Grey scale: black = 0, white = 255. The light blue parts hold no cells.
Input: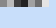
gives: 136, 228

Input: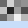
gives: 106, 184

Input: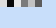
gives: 220, 92

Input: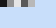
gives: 22, 184

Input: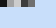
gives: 19, 111

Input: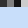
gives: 48, 204
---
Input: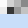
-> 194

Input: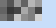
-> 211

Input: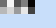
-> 66

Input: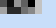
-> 195

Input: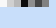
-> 129

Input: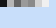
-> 240

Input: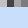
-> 124

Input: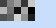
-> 29

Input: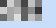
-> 153
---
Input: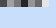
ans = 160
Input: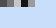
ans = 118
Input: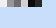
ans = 151
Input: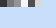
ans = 120
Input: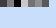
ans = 128
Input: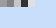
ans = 130
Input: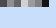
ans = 143
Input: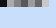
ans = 170
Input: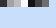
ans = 163
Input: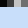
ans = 64
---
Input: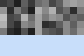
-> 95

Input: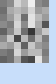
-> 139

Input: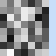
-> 91

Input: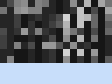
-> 37

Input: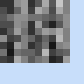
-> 142

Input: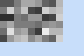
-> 140

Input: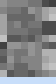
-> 178
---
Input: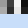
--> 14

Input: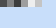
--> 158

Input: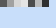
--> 228

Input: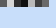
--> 15

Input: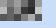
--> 112

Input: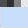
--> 231

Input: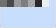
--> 126

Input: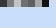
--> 112
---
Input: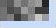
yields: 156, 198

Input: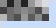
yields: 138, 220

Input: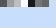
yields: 251, 251

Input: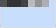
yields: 67, 187

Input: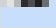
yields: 45, 226

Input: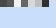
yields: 102, 241

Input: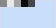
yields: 161, 231

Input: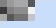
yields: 141, 241
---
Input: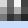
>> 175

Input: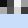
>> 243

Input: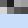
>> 169

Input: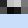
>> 206

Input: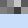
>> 197

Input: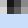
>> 66
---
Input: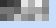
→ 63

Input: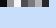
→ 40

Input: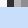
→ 142

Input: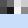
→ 65

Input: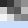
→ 57

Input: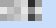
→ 70

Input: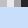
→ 164
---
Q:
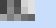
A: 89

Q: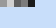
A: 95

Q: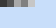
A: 169

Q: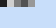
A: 124

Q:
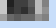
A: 47

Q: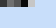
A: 85

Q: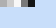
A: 247

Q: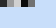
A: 208
